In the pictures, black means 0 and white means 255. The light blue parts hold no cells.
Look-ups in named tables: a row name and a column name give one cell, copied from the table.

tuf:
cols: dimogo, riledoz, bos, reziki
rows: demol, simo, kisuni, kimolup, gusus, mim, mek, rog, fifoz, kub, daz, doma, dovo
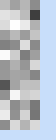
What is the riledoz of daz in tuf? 141
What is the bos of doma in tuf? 211
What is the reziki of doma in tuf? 118
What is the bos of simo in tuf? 188
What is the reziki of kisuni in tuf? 177
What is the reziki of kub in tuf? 213
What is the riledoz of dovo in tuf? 217
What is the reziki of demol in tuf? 140
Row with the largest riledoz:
kisuni

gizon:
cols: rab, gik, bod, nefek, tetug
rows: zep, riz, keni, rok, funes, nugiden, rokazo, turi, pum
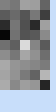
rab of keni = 43
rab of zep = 128
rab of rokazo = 169
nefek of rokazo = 134
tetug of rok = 138
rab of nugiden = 141
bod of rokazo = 142

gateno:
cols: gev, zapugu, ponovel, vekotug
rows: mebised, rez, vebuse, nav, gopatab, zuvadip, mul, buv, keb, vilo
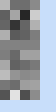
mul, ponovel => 109
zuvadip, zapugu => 105
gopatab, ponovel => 129
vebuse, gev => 101
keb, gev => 119
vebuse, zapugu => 52
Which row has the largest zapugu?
vilo

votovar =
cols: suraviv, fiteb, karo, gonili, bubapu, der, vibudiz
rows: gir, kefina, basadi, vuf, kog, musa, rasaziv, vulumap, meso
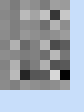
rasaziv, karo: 101
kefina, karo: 186
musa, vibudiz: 118
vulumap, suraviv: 137
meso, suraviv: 139
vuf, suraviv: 140
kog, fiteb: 177
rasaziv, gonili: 126
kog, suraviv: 130
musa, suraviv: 141
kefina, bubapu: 194
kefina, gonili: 164
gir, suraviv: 141
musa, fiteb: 136
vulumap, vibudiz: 2
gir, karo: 152
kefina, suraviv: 136
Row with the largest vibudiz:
kefina

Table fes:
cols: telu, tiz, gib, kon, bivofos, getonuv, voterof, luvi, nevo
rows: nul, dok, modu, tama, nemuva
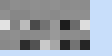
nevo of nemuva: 37
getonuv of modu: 152
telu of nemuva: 137
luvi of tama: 141
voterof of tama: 140
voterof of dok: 143
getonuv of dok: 138
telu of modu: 226
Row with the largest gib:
modu

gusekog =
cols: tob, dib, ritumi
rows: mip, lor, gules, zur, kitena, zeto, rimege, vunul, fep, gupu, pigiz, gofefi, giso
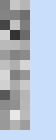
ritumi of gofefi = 186
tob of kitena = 186
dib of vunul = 128
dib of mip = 198
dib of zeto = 131
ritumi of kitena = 171
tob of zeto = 155
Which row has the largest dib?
gofefi

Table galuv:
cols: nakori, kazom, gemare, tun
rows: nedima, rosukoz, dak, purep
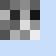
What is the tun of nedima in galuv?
95
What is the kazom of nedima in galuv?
115
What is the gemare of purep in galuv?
138
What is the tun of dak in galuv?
146
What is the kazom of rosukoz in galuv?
39
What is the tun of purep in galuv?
236
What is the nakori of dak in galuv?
114
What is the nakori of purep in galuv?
82
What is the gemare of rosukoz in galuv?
168
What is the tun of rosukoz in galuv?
20
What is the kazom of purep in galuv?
174
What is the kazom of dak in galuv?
96
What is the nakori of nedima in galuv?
81
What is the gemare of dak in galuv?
220
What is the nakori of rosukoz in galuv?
179
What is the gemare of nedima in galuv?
139

